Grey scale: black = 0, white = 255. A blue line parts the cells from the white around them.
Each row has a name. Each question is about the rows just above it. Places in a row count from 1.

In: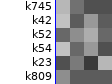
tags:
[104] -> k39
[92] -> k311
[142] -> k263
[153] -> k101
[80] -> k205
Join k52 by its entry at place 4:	k39
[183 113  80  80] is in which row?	k745
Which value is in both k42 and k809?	[92]
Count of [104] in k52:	2

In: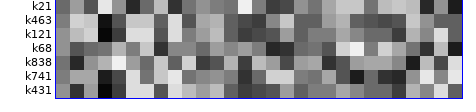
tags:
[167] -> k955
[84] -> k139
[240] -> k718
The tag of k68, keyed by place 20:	k139
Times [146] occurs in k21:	4
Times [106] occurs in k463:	0
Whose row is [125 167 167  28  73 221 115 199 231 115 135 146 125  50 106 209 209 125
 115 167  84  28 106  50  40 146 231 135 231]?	k741
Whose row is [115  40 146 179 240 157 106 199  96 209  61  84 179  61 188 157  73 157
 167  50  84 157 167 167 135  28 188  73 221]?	k838

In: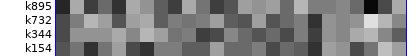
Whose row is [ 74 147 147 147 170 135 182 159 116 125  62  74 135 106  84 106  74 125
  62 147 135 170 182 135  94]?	k344
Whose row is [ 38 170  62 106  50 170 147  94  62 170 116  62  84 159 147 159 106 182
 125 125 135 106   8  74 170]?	k895
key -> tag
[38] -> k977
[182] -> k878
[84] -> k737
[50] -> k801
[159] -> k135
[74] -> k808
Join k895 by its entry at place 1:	k977
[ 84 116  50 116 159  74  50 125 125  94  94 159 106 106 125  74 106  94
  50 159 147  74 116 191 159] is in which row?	k154
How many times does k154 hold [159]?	4

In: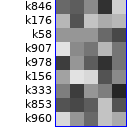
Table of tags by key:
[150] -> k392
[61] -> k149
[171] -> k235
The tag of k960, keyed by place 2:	k392
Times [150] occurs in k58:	3
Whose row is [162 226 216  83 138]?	k156
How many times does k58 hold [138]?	0

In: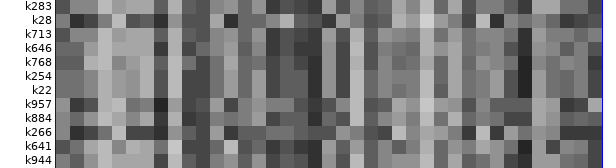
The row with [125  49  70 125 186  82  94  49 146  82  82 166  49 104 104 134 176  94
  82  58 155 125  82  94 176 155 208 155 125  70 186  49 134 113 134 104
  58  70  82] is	k28
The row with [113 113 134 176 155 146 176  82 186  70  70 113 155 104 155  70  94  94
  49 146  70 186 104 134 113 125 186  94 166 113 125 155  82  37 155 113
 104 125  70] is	k22
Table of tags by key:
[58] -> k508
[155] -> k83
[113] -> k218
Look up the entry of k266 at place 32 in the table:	k508
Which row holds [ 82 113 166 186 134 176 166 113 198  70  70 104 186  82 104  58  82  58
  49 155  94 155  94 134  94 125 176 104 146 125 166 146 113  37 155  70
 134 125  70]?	k641
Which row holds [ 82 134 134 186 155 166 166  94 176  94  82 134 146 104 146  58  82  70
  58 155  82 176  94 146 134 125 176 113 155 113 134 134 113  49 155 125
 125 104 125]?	k713

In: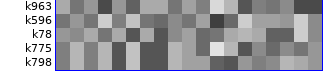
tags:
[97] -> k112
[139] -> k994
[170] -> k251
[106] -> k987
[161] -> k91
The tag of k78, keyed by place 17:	k112
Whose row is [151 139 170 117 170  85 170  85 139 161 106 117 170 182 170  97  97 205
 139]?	k78
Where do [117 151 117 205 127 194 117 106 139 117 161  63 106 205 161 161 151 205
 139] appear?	k596
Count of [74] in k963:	3

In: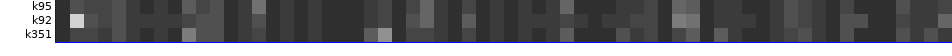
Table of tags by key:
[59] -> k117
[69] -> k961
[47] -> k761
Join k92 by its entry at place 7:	k117
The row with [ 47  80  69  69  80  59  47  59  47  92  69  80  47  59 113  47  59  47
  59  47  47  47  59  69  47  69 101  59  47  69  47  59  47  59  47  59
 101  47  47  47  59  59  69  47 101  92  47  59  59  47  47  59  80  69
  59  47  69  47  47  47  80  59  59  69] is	k95
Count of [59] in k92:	23
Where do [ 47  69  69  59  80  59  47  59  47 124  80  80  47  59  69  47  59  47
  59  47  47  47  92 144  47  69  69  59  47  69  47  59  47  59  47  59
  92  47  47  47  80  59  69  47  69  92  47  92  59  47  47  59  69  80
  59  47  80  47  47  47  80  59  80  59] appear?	k351

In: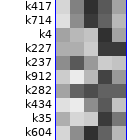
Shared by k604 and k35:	[214]
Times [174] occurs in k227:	2
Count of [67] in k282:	0
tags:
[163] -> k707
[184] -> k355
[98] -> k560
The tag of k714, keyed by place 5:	k355

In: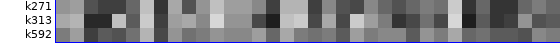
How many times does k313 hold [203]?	3
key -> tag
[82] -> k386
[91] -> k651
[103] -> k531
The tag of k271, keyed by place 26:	k531
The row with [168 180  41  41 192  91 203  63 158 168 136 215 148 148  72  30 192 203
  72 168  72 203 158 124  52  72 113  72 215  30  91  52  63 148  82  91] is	k313

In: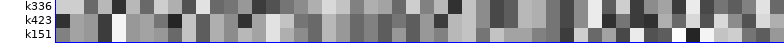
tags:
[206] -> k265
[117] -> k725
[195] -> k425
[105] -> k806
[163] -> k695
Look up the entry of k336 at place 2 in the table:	k265
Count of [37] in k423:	1
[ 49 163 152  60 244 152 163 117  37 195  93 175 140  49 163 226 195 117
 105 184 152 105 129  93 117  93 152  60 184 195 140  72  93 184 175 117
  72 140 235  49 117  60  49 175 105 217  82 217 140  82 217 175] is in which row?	k423
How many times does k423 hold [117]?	5
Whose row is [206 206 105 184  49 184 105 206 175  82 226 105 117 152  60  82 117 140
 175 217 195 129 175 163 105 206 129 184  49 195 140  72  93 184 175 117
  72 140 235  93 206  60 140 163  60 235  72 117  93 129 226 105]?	k336

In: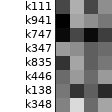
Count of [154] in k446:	2
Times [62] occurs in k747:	1
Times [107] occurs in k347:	1
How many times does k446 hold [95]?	0

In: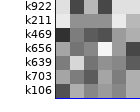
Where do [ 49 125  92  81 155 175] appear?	k469
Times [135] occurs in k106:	2
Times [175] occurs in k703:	1
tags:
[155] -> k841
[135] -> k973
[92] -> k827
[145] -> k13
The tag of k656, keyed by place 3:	k973
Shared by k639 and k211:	[145]
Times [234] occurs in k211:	2
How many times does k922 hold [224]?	3

